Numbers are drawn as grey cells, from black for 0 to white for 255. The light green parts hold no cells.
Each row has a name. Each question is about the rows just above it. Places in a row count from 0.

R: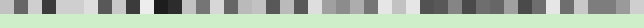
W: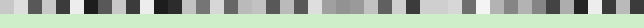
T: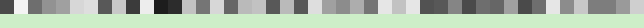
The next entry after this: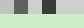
[215]
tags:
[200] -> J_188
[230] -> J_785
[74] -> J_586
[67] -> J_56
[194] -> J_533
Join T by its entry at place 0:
J_586
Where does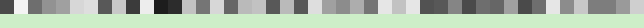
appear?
T
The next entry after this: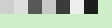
[44]
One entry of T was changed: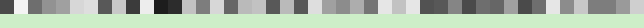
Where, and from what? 14, [117]
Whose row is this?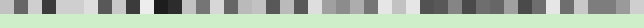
R

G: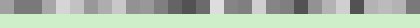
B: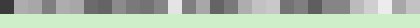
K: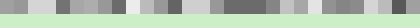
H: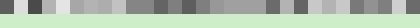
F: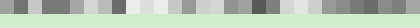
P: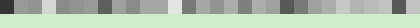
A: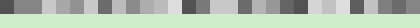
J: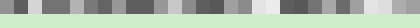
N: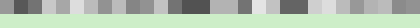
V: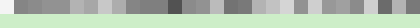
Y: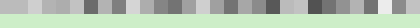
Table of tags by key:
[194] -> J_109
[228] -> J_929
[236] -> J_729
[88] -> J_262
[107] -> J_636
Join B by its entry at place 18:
J_109
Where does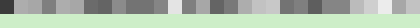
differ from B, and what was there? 9, [121]
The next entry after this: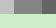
[127]
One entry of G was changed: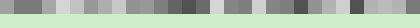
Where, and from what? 15, [221]
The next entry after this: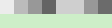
[107]

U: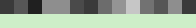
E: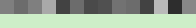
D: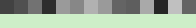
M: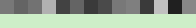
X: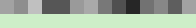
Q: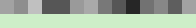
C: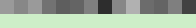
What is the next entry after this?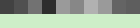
[169]
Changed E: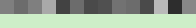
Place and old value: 10, [66]
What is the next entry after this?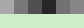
[94]
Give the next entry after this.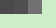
[108]
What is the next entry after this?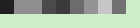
[86]
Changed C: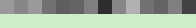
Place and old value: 10, [108]
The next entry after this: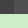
[114]

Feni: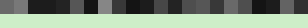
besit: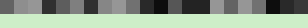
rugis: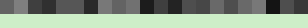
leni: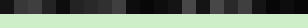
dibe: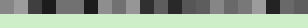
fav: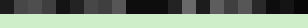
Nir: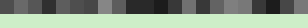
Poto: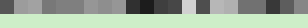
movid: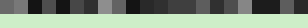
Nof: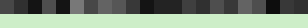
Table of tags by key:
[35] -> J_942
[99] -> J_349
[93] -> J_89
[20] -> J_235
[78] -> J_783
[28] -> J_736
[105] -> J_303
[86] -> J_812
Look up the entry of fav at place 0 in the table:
J_736
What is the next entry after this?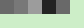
[93]
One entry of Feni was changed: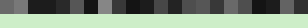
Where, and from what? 4, [35]
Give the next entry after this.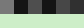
[142]
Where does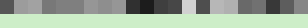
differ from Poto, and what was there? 17, [113]
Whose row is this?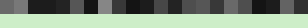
Feni

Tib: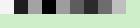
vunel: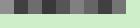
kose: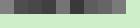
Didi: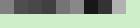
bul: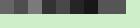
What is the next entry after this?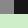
[51]
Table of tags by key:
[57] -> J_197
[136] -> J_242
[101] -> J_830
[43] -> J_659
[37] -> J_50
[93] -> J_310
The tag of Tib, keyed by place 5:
J_310
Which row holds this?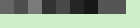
bul
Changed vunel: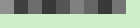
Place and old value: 7, [64]

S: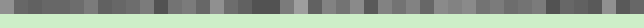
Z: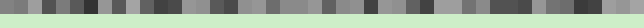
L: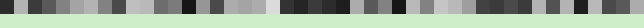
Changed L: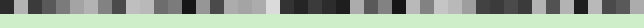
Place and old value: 4, [130]
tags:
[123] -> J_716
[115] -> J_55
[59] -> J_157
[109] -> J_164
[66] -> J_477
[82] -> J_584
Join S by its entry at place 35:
J_716
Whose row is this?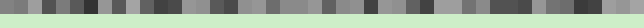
Z
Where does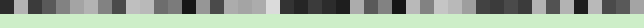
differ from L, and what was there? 45, [172]
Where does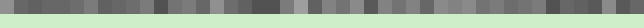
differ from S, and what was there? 43, [144]
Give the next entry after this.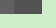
[123]

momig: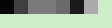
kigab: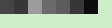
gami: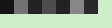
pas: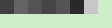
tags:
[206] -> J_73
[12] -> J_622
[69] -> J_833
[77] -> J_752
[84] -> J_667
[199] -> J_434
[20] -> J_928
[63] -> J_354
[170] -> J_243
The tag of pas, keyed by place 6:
J_434
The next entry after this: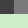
[122]

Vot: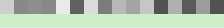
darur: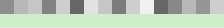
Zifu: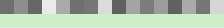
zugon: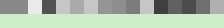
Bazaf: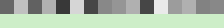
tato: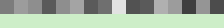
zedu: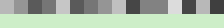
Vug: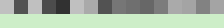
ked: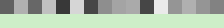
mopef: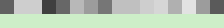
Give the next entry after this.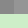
[176]
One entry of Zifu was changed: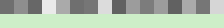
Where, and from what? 9, [164]

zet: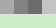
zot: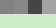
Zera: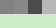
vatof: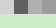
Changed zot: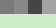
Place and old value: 0, [130]
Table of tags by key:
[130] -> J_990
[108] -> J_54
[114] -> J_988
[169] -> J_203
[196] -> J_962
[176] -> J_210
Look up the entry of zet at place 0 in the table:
J_203

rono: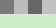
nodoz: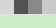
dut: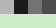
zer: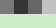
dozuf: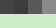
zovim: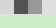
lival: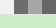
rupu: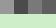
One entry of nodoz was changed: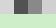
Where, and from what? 3, [201]
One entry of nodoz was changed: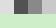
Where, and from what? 0, [214]
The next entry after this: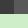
[137]
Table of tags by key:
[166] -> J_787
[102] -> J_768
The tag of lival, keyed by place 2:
J_787
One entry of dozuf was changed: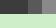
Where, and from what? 0, [68]

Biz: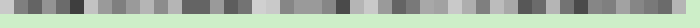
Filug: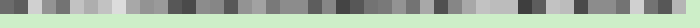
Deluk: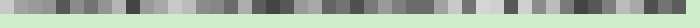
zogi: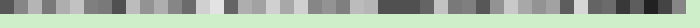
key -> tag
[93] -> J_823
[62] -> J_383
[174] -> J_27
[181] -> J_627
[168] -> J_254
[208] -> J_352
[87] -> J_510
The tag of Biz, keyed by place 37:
J_510
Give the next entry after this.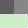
[68]
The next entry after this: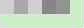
[127]

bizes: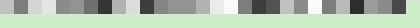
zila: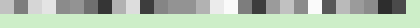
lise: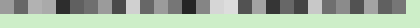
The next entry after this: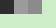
[74]
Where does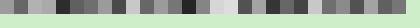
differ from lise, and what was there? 9, [208]

